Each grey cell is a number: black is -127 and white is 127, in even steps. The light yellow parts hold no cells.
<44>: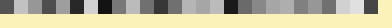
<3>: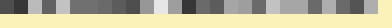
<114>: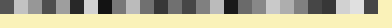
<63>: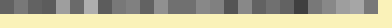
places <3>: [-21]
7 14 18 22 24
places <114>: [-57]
13 22 26
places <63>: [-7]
1 8 22 26
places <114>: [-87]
5
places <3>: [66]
4 19

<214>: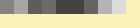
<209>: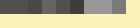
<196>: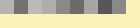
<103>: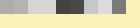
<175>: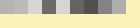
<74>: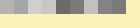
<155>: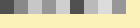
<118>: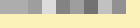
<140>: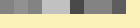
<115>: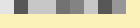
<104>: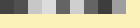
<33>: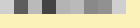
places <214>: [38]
1
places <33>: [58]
2 5
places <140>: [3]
0 2 6 7

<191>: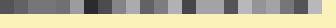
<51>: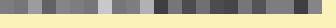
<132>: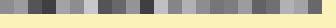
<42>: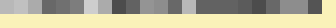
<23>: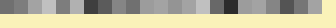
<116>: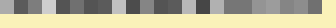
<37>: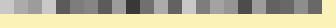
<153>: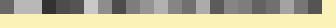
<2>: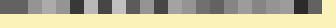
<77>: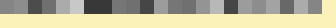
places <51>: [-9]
1 6 8 12 17
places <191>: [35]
14 15 19
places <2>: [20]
2 4 10 13 19
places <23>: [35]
2 11 13 18 22
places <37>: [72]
0 3 13
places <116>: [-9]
16 17

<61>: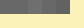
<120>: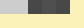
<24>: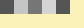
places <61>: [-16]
2
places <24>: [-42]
0 4
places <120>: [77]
0 1
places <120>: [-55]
2 4
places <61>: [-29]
4
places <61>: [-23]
0 1 3
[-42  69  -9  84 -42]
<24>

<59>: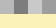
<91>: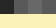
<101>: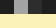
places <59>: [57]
0
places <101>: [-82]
2
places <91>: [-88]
0
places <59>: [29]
3

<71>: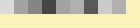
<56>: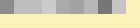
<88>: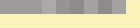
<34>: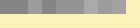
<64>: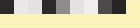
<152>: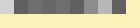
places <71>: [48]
5 8
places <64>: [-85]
0 3
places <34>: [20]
4 5
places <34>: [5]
0 1 3
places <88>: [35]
6 8

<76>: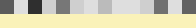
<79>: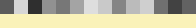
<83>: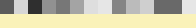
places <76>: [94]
1 6 8 9 12
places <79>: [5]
8
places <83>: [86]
1
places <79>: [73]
7

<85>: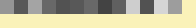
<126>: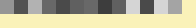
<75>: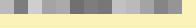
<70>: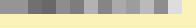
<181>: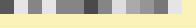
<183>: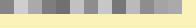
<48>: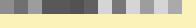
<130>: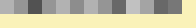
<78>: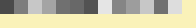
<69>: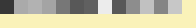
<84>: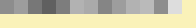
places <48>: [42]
12
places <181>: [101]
1 3 12
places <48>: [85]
7 9 11

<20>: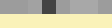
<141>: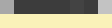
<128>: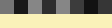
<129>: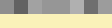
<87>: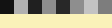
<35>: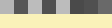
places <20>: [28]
0 1 4 7
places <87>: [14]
3 5
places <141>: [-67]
1 2 3 4 6
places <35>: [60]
2 4
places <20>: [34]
2

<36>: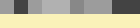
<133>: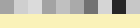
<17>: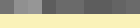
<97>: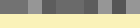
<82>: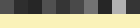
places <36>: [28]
0 2 6 7
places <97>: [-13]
0 1

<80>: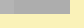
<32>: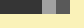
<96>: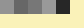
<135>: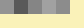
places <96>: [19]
0
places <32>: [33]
3
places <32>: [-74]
0 1 2
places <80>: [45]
1 2 3 4
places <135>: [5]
2

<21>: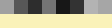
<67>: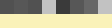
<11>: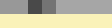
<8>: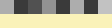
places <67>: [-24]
6
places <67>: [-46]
0 2
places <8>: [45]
0 5
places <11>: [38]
4 5 6 7

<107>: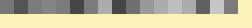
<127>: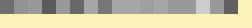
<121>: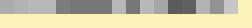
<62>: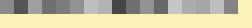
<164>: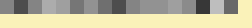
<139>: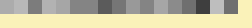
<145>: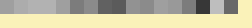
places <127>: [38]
6 8 9 11
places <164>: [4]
0 2 9
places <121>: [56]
2 3 8 10
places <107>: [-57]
5 8
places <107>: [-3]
2 4 6 16

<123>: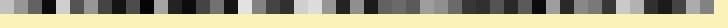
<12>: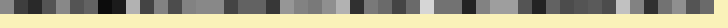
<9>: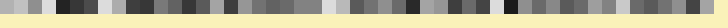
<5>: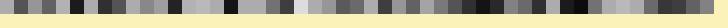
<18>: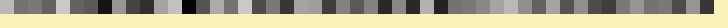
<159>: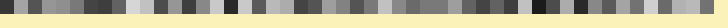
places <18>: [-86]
27 29
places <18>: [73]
4 17
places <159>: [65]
10 27 37
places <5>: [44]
0 6 9 15 17 18 22 26 39 43 45
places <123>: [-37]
29 37
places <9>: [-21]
20 28 33 38 41 45

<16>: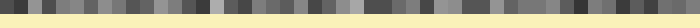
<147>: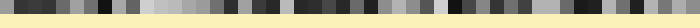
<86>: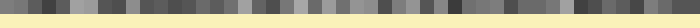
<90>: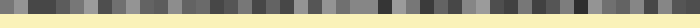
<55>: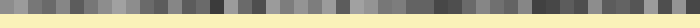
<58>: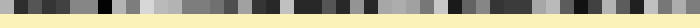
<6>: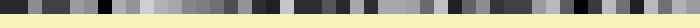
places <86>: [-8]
1 20 34 39
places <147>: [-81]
16 22

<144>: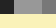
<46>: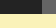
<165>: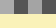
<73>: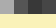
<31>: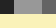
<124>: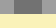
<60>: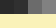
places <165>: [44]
0
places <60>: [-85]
0
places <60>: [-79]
1
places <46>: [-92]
0 1 2
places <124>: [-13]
1 2
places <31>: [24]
1 2
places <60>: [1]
3

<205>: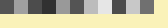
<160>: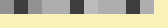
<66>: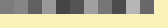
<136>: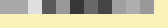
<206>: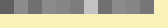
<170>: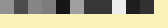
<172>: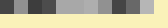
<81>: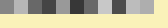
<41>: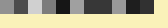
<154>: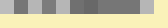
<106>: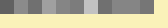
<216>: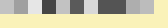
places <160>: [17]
0 2
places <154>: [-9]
1 7 8 9
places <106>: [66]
6
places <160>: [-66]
1 5 9

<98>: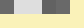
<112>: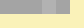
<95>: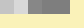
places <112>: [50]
3
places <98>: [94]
1 2
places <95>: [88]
1
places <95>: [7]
2
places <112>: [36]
0 1 2 4
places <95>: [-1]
3 4
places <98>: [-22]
0 4

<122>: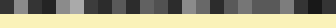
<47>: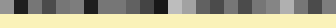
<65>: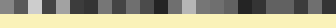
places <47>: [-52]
3 15 17 22
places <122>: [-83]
7 9 12 15
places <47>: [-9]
2 4 7 8 16 18 21
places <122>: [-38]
8 16 18 19
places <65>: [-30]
16 19 20
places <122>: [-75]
0 2 21 23

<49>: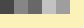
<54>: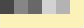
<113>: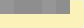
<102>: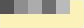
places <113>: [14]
1 2 4
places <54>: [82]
3
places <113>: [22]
0 3
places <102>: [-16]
3

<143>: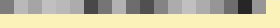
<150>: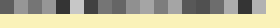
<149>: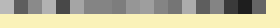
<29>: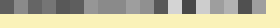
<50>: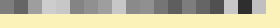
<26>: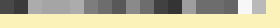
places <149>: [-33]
1 14
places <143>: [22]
15 18

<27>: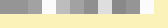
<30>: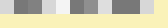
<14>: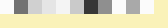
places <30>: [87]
0 3 10
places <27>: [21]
0 1 9
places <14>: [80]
2
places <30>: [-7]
1 5 8 9
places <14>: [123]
0 8 10
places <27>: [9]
8
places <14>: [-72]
6

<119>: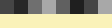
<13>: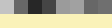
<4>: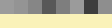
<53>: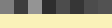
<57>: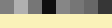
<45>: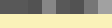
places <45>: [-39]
0 1 4
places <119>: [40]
3 7

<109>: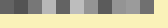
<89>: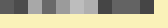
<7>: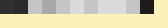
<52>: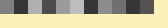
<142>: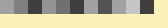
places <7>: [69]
2 4 6 9
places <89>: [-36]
0
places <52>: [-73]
1 6 9
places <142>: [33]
0 6 8

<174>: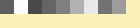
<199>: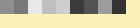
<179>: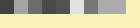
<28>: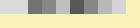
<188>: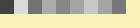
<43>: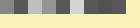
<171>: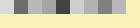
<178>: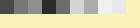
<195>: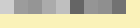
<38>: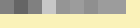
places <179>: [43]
7 8
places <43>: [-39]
1 4 6 8

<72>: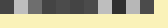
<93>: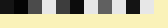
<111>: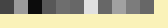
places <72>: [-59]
0 3 5
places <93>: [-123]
1
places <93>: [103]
3 6 8 10
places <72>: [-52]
4 6 10
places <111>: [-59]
0
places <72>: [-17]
2
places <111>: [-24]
5 7 10

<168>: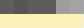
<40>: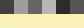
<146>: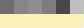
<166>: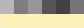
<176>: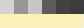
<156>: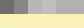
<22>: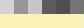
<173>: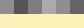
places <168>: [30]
4
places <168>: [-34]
0 2 3
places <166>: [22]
2

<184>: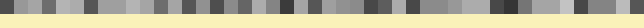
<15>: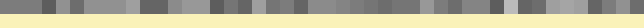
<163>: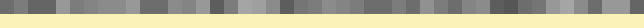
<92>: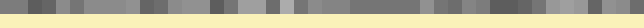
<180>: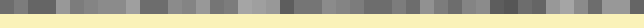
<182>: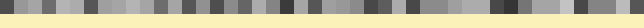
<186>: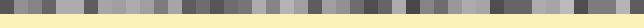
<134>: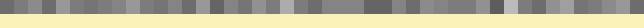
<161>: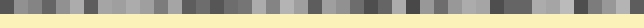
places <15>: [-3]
0 1 2 20 25 31 43
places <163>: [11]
7 8 12 19 23 34 41

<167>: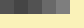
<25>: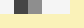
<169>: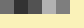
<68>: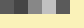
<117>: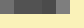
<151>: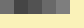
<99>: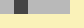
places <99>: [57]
0 2 3 4
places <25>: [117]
0 3 4
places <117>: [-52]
3
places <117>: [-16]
0
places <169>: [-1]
4
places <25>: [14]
2

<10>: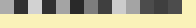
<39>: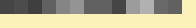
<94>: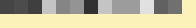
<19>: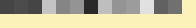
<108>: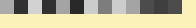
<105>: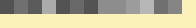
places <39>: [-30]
3 6 7 12
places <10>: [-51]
10 12
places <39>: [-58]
0 8

